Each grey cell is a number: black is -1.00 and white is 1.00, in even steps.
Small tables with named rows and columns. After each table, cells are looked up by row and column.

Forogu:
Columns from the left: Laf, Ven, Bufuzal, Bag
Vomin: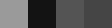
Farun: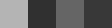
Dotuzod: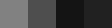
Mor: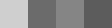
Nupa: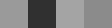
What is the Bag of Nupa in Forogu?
0.09
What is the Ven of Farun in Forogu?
-0.62
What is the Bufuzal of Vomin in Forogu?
-0.34
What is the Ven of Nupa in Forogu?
-0.62
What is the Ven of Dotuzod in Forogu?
-0.39
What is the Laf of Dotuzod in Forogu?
0.01
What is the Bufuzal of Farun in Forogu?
-0.21
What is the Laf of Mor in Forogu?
0.62

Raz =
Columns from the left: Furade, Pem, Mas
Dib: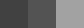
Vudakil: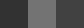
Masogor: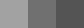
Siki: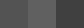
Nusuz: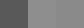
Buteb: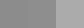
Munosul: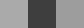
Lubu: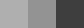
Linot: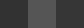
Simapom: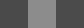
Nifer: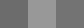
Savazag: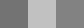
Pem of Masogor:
-0.12
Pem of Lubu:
0.15
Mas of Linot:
-0.58
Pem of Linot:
-0.33
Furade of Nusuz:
-0.30
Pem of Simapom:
0.10
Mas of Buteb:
0.34
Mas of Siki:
-0.50
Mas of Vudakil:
-0.49
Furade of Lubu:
0.37
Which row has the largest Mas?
Buteb

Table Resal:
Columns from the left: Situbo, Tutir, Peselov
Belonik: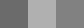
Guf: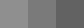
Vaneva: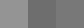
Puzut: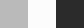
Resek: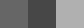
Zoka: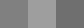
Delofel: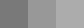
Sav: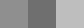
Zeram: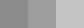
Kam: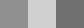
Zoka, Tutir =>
0.24
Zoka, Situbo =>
0.00
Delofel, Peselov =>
0.35
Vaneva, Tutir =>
-0.14
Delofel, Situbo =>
-0.05
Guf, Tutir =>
-0.04
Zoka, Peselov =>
-0.13
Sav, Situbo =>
0.12
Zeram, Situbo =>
0.09
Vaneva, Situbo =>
0.16
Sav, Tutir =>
-0.13
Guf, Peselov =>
-0.23
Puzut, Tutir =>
0.98
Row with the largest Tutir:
Puzut

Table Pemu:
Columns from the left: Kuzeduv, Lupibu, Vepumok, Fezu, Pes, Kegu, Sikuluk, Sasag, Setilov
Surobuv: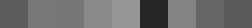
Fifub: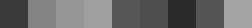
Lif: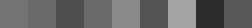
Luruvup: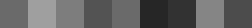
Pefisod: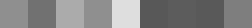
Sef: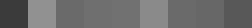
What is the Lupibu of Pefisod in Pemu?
-0.11
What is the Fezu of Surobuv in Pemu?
0.08
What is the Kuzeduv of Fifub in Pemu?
-0.54
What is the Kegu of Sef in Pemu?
0.08
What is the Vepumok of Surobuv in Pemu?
-0.07
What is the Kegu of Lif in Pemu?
-0.34
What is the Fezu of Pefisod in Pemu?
0.12
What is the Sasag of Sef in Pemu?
-0.19
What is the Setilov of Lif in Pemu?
-0.31
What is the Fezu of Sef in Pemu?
-0.13
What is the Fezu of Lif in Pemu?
-0.16
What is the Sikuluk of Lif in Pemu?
0.28
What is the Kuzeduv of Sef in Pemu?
-0.54
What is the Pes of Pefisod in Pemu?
0.74
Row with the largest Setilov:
Fifub

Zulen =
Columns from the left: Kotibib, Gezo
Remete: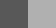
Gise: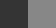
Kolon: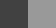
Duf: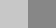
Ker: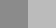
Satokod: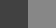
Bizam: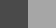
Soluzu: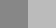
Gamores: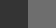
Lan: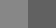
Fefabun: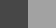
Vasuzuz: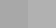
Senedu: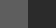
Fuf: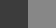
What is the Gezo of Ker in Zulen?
0.47
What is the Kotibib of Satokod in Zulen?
-0.49
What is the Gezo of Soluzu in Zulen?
0.47
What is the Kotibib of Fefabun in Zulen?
-0.44
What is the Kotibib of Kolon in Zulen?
-0.49
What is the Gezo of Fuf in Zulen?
0.06
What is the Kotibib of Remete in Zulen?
-0.31
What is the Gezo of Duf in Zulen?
0.06
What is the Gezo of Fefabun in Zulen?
0.27
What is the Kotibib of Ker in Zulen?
0.09
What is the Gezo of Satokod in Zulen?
0.06
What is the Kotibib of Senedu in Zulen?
-0.26
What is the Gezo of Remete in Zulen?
0.38

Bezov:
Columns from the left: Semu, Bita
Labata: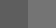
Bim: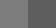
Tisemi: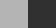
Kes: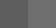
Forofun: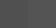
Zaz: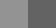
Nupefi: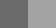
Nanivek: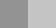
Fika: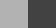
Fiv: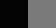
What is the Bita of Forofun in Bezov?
-0.34
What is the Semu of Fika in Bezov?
0.40
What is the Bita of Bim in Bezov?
-0.26
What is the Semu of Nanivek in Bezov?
0.15
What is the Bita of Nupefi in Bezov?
0.28
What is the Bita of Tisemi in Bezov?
-0.62
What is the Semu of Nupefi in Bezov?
-0.16
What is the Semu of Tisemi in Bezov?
0.41
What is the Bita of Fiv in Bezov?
-0.04
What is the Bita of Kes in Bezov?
-0.13
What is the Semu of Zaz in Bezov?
0.15
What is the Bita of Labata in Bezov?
-0.09
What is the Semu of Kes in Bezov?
-0.26
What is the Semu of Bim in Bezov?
-0.02
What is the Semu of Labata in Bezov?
-0.26

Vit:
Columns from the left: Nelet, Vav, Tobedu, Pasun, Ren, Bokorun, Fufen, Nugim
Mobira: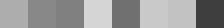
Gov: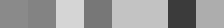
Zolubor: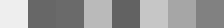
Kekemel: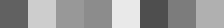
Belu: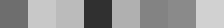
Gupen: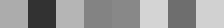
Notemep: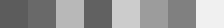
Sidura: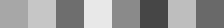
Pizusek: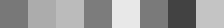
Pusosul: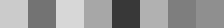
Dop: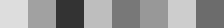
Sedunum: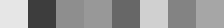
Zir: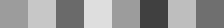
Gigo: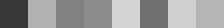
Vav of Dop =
0.26
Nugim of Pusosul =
0.12
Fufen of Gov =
-0.54
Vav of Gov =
0.03
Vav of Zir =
0.56
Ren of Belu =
0.38
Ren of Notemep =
0.60
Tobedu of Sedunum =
0.11
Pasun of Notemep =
-0.24
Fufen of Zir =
0.49
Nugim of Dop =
-0.15
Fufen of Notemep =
0.00
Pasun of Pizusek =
-0.03
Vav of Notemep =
-0.18
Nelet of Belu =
-0.14
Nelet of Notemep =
-0.28
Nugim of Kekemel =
0.38
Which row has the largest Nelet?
Zolubor

